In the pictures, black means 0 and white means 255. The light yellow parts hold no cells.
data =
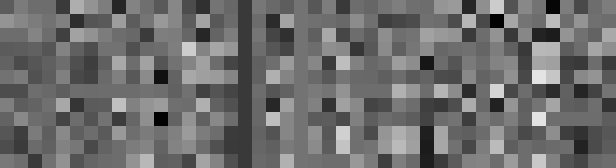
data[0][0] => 92
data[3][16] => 150
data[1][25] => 140
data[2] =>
[109, 109, 132, 109, 64, 162, 146, 124, 109, 104, 59, 126, 124, 102, 38, 100, 125, 57, 117, 69, 48, 115, 95, 169, 70, 109, 92, 142, 111, 115, 162, 153, 148, 58, 109, 147, 56, 135, 35, 28, 148, 113, 99, 169]
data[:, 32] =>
[154, 76, 148, 109, 85, 74, 140, 78, 115, 99, 113, 91]
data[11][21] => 115
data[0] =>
[92, 123, 109, 109, 58, 174, 147, 125, 38, 131, 111, 89, 135, 76, 48, 116, 103, 57, 119, 105, 93, 115, 87, 125, 57, 109, 102, 116, 126, 111, 109, 149, 154, 38, 143, 204, 83, 136, 115, 6, 125, 73, 109, 125]
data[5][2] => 81
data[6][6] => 108
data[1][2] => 124
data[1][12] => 135
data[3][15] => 166
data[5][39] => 198
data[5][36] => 145
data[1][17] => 57
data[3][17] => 57
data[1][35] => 2
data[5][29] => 90
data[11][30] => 30
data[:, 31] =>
[149, 109, 153, 103, 108, 76, 181, 57, 109, 166, 167, 59]
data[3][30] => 141
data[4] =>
[98, 75, 86, 96, 109, 79, 62, 95, 169, 109, 162, 85, 114, 132, 161, 108, 69, 57, 96, 110, 155, 115, 135, 59, 190, 129, 104, 111, 157, 141, 22, 108, 85, 122, 109, 131, 136, 65, 165, 160, 61, 57, 109, 59]
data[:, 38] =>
[115, 109, 35, 184, 165, 228, 74, 116, 227, 90, 102, 200]
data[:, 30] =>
[109, 112, 162, 141, 22, 99, 109, 63, 67, 31, 27, 30]
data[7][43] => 51
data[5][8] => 128
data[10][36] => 94
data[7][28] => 123
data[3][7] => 114
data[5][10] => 139
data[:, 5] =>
[174, 46, 162, 96, 79, 73, 109, 53, 109, 95, 119, 83]
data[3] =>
[91, 93, 97, 85, 131, 96, 77, 114, 114, 80, 106, 109, 126, 205, 131, 166, 150, 57, 109, 86, 69, 115, 109, 143, 138, 54, 88, 139, 96, 118, 141, 103, 109, 112, 101, 125, 96, 57, 184, 182, 93, 109, 166, 143]
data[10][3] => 97
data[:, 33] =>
[38, 182, 58, 112, 122, 136, 43, 172, 61, 95, 71, 130]
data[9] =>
[86, 62, 123, 94, 137, 95, 109, 90, 153, 110, 123, 112, 128, 155, 124, 109, 59, 57, 99, 83, 134, 115, 145, 87, 208, 112, 75, 149, 175, 157, 31, 166, 99, 95, 108, 156, 107, 73, 90, 142, 62, 49, 76, 87]
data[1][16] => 107

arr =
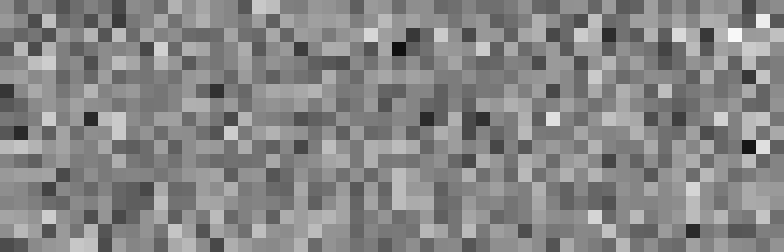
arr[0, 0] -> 142
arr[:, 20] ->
[127, 167, 101, 153, 134, 127, 160, 140, 120, 153, 134, 120, 107, 101, 114, 173, 140, 147]
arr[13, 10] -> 72
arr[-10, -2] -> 196
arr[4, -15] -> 78
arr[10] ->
[185, 196, 179, 150, 163, 139, 129, 167, 102, 94, 109, 159, 95, 141, 157, 153, 114, 172, 115, 96, 134, 71, 124, 190, 146, 120, 175, 167, 188, 171, 103, 135, 157, 131, 142, 71, 130, 88, 140, 154, 137, 117, 179, 131, 122, 124, 169, 112, 163, 134, 174, 102, 119, 22, 223, 95]
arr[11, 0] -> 131
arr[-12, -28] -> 96
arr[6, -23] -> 108
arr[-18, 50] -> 152
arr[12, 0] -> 153
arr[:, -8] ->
[141, 163, 218, 107, 107, 130, 107, 96, 63, 107, 163, 152, 163, 152, 141, 152, 130, 107]
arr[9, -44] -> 142
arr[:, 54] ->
[127, 237, 155, 196, 114, 196, 100, 100, 196, 114, 223, 100, 141, 155, 168, 196, 127, 114]
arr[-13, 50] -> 174
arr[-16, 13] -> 107
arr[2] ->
[120, 101, 117, 81, 154, 131, 180, 85, 188, 107, 162, 129, 142, 107, 103, 107, 164, 112, 106, 168, 101, 157, 151, 122, 146, 157, 215, 158, 148, 56, 103, 203, 144, 74, 152, 151, 96, 165, 176, 72, 106, 204, 179, 44, 114, 90, 178, 94, 218, 173, 56, 181, 248, 154, 155, 192]
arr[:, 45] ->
[98, 159, 90, 124, 159, 124, 151, 133, 168, 177, 124, 98, 133, 133, 133, 185, 98, 116]
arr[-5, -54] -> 117
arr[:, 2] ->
[138, 76, 117, 76, 190, 138, 169, 138, 127, 148, 179, 96, 159, 117, 127, 148, 159, 138]
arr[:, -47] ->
[140, 120, 107, 140, 166, 120, 153, 133, 140, 127, 94, 120, 133, 94, 94, 100, 127, 133]
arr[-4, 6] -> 129
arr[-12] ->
[54, 136, 169, 150, 118, 139, 180, 131, 145, 153, 124, 118, 132, 150, 103, 49, 124, 104, 149, 168, 160, 168, 179, 147, 121, 126, 144, 101, 96, 133, 133, 96, 124, 108, 121, 119, 156, 127, 158, 72, 137, 107, 168, 119, 175, 151, 96, 190, 107, 121, 131, 112, 129, 170, 100, 140]
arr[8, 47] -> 129
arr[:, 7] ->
[113, 140, 85, 140, 140, 158, 131, 140, 186, 140, 167, 122, 122, 131, 149, 149, 85, 76]
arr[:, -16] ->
[145, 106, 106, 90, 153, 137, 137, 161, 129, 122, 137, 153, 176, 98, 98, 137, 122, 169]
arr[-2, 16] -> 144
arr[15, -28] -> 109
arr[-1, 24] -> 138
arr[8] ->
[120, 113, 127, 205, 127, 154, 41, 186, 202, 140, 124, 159, 160, 107, 148, 118, 74, 180, 132, 127, 120, 81, 96, 105, 146, 126, 124, 120, 135, 133, 42, 96, 177, 74, 49, 135, 123, 175, 94, 224, 129, 107, 146, 193, 175, 168, 78, 129, 63, 121, 131, 210, 129, 187, 196, 117]
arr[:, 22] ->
[151, 160, 151, 133, 96, 106, 179, 124, 96, 115, 124, 142, 124, 106, 96, 170, 188, 106]
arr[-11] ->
[87, 101, 138, 150, 136, 161, 142, 140, 116, 133, 117, 118, 132, 176, 175, 130, 154, 112, 140, 147, 140, 157, 124, 156, 104, 120, 154, 83, 148, 133, 103, 96, 131, 97, 162, 151, 176, 165, 121, 130, 161, 136, 113, 131, 167, 133, 123, 112, 96, 108, 142, 132, 151, 104, 100, 147]
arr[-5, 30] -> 153
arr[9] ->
[87, 41, 148, 95, 163, 109, 142, 140, 202, 127, 147, 108, 142, 141, 112, 84, 204, 121, 157, 178, 153, 146, 115, 147, 95, 157, 104, 111, 148, 94, 123, 174, 157, 74, 131, 103, 123, 185, 121, 119, 122, 165, 135, 131, 137, 177, 141, 112, 107, 160, 77, 102, 129, 187, 114, 169]
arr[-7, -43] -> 141
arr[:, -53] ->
[122, 191, 81, 177, 205, 150, 150, 150, 205, 95, 150, 136, 163, 67, 108, 205, 81, 150]

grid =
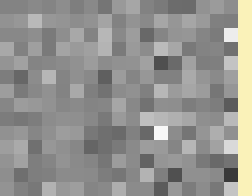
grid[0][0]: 131
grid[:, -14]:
[132, 151, 122, 122, 135, 182, 145, 146, 140, 144, 151, 133, 128, 178]
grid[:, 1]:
[131, 151, 136, 129, 161, 103, 122, 156, 119, 151, 170, 162, 111, 129]
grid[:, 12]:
[108, 150, 148, 167, 106, 129, 155, 142, 176, 140, 133, 153, 80, 151]
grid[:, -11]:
[137, 146, 131, 160, 156, 137, 127, 132, 136, 120, 101, 133, 138, 133]
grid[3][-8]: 154
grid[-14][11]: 122
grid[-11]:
[168, 129, 159, 122, 164, 154, 160, 180, 122, 154, 140, 187, 167, 121, 131, 133, 112]
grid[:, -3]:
[146, 154, 133, 131, 126, 149, 156, 132, 143, 149, 139, 121, 144, 140]
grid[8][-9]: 154
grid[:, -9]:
[153, 130, 137, 122, 145, 156, 140, 166, 154, 106, 122, 156, 118, 174]
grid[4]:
[148, 161, 132, 135, 139, 145, 156, 140, 145, 146, 161, 79, 106, 161, 126, 127, 195]
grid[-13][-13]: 148
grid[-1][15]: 120
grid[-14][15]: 155
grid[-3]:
[147, 162, 126, 133, 147, 138, 133, 118, 156, 139, 99, 149, 153, 146, 121, 105, 115]
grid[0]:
[131, 131, 137, 132, 141, 126, 137, 117, 153, 166, 130, 122, 108, 107, 146, 155, 141]
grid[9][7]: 111
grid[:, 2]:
[137, 185, 142, 159, 132, 140, 136, 152, 125, 134, 112, 126, 126, 120]
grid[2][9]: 157
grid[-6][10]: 191
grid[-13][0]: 146
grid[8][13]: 167
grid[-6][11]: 183

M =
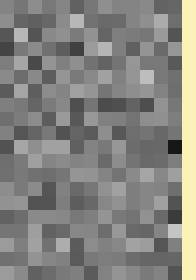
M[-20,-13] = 132
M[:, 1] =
[118, 101, 183, 121, 166, 109, 165, 121, 124, 85, 166, 122, 121, 122, 149, 109, 117, 127, 116, 138]
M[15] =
[98, 109, 138, 138, 135, 120, 127, 148, 121, 115, 145, 105, 59]
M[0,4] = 133
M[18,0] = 112
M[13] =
[141, 122, 139, 85, 129, 105, 119, 145, 161, 126, 134, 131, 111]
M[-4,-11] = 158
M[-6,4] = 126
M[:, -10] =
[120, 103, 137, 112, 148, 93, 140, 123, 93, 120, 161, 133, 110, 85, 84, 138, 98, 113, 134, 108]
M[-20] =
[132, 118, 141, 120, 133, 97, 119, 143, 131, 132, 137, 99, 102]
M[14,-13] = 146
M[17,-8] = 91
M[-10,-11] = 143
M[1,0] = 142
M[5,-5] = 129
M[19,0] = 155
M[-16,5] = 143
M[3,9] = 96
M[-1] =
[155, 138, 97, 108, 121, 127, 91, 130, 148, 136, 122, 131, 83]
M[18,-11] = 147
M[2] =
[86, 183, 84, 137, 144, 123, 146, 100, 127, 123, 119, 154, 84]
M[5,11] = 120
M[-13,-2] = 147
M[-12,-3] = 142
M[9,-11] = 100
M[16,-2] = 133
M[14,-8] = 93
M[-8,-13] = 112
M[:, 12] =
[102, 110, 84, 150, 89, 112, 110, 119, 126, 117, 23, 125, 159, 111, 83, 59, 196, 128, 102, 83]
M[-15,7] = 161
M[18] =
[112, 116, 147, 134, 129, 90, 120, 125, 123, 108, 102, 101, 102]
